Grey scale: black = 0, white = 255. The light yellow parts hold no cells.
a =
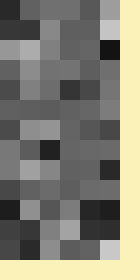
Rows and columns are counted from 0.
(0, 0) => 41
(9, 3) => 94
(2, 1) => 172
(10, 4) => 38
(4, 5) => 117
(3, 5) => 111
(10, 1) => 144
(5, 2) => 92
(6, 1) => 142
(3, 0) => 97
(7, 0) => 120
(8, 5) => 41
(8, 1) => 160
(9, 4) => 107
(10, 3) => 124
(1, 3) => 95
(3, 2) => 114
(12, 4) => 98
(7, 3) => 101
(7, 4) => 104
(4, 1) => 128

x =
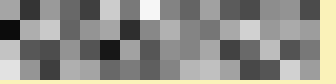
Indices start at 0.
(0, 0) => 165
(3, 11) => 162
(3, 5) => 104
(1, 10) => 118
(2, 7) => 86
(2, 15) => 120
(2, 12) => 105
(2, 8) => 143
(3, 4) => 164
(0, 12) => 75
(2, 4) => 84
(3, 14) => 209
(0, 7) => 246
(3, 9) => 182
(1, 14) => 170
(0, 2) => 154
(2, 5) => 23

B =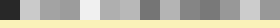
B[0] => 40
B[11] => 152
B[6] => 184
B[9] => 133
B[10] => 121

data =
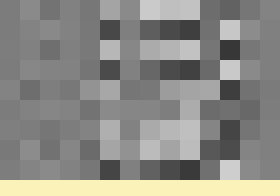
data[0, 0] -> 124
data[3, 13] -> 127
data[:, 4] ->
[119, 120, 121, 117, 147, 115, 131, 107, 119]
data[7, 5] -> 165
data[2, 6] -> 135
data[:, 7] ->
[202, 94, 171, 103, 120, 133, 170, 187, 97]
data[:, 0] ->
[124, 124, 125, 124, 131, 124, 127, 121, 125]
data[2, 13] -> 127
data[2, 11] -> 55
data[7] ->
[121, 140, 114, 134, 107, 165, 146, 187, 164, 188, 88, 76, 132, 128]
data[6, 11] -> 69
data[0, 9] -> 194
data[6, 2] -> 118
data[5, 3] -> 131
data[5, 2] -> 134
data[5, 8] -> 126
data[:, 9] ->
[194, 63, 194, 65, 164, 172, 191, 188, 58]
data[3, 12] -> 138
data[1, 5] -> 72
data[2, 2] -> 111
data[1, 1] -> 131
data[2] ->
[125, 129, 111, 128, 121, 183, 135, 171, 180, 194, 118, 55, 119, 127]
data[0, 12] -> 118
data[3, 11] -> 201
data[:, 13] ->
[131, 128, 127, 127, 123, 125, 128, 128, 129]
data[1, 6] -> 127
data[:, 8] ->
[191, 74, 180, 75, 156, 126, 183, 164, 74]
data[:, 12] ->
[118, 140, 119, 138, 114, 104, 117, 132, 138]
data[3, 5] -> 75

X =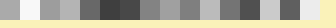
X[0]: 170
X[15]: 236
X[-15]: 248
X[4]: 104
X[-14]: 157
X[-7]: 127

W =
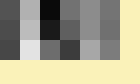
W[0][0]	83
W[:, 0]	[83, 76, 71]
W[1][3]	95
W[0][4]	140
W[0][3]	114

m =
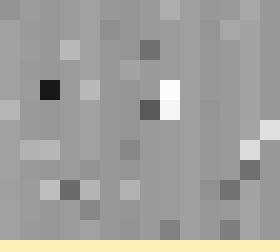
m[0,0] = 147
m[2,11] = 153
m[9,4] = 180
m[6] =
[161, 154, 151, 155, 161, 152, 148, 154, 155, 159, 152, 153, 164, 223]
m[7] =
[161, 177, 182, 155, 161, 152, 135, 154, 155, 159, 152, 153, 220, 152]
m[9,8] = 155
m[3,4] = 161
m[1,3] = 155
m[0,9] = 159
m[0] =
[147, 155, 151, 155, 161, 152, 148, 154, 173, 159, 152, 153, 167, 152]
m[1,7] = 154
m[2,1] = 156
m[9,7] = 154
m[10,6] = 148
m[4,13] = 152
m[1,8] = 155
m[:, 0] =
[147, 161, 161, 161, 161, 181, 161, 161, 161, 159, 161, 161]
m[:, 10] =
[152, 148, 152, 152, 152, 148, 152, 152, 152, 144, 152, 152]
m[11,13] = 152
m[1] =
[161, 154, 151, 155, 161, 143, 148, 154, 155, 159, 148, 166, 163, 152]
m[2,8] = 155
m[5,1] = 154
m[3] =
[161, 154, 151, 155, 161, 152, 163, 154, 155, 159, 152, 153, 163, 152]
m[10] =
[161, 155, 151, 155, 136, 152, 148, 154, 155, 159, 152, 153, 164, 152]
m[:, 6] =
[148, 148, 148, 163, 148, 148, 148, 135, 148, 178, 148, 147]
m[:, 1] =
[155, 154, 156, 154, 155, 154, 154, 177, 154, 155, 155, 154]

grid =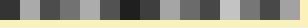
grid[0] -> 52
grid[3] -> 114
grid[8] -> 165
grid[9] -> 107

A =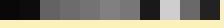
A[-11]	8
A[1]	12
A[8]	206
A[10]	34

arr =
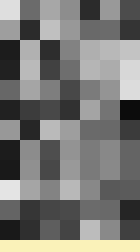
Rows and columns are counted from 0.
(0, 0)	222
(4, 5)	148
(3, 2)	65
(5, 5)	116
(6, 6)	59
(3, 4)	181
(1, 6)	52
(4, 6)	220
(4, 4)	123
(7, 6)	100
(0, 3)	141
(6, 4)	106
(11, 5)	137
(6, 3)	158
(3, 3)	110
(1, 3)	152
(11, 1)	47
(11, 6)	64
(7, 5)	136
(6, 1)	38
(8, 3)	153
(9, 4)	136
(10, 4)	107
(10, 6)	37

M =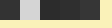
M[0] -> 51
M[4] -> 54
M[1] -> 213
